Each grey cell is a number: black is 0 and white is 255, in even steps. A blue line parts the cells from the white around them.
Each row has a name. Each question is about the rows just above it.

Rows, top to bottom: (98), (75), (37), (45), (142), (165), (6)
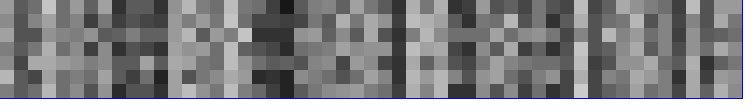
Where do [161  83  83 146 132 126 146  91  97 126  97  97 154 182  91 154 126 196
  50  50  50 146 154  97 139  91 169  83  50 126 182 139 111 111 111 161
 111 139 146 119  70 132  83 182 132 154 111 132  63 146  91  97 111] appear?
(37)
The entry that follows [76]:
[146]
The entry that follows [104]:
[63]
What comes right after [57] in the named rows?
[188]

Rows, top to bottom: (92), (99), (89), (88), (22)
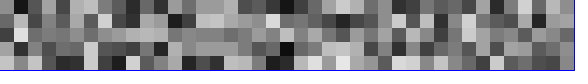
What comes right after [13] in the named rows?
[104]
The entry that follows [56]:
[21]
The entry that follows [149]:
[91]
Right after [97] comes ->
[71]

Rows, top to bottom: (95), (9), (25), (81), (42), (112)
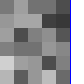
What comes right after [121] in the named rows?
[159]
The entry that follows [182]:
[93]
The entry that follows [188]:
[106]
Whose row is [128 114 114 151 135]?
(81)
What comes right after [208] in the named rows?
[159]
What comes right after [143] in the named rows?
[85]

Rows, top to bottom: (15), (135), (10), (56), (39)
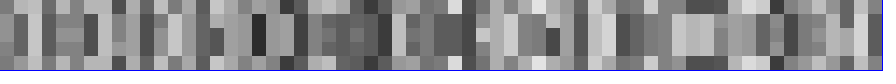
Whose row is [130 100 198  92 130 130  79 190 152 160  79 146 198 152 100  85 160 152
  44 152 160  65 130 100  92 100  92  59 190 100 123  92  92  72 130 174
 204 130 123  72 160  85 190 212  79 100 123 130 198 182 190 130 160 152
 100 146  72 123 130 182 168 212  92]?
(56)
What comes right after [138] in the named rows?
[72]
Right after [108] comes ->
[182]

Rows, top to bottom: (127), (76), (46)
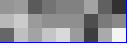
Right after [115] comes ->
[129]
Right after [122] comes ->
[137]
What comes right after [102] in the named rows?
[191]
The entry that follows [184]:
[203]
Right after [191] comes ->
[163]
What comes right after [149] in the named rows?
[155]

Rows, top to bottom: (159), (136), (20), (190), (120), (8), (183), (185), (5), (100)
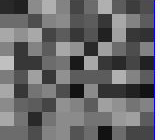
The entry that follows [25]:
[168]
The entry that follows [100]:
[92]
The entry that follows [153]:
[160]
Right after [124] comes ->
[84]
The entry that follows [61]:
[77]

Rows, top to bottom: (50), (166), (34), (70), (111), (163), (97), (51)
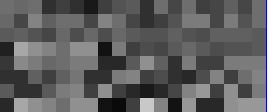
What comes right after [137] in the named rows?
[123]
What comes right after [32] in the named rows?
[167]
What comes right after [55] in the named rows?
[137]
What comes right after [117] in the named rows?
[48]

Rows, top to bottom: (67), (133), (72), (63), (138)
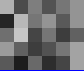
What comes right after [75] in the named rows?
[126]
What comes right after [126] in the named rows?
[82]
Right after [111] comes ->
[198]
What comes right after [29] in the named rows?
[105]
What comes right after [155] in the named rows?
[97]

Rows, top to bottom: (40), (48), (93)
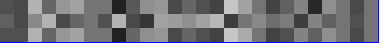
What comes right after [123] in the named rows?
[61]
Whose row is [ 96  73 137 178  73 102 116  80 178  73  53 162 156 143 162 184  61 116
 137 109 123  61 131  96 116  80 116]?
(48)
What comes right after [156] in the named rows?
[143]
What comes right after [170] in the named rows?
[116]
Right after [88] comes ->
[143]
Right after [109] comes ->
[123]

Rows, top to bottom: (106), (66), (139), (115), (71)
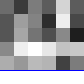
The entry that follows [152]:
[186]
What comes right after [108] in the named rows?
[58]
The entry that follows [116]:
[79]
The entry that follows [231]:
[194]
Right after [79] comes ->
[137]
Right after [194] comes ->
[200]
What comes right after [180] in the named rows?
[65]

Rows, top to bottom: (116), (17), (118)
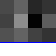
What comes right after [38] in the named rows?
[51]
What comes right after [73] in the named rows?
[99]

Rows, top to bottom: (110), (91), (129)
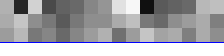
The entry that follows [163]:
[171]
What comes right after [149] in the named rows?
[225]
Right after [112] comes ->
[156]

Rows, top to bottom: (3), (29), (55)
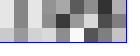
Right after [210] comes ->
[217]
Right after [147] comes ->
[168]
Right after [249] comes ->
[85]

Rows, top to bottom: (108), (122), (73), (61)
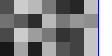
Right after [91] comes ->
[45]
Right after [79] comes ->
[204]
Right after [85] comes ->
[66]
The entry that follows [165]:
[31]
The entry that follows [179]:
[85]
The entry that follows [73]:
[204]

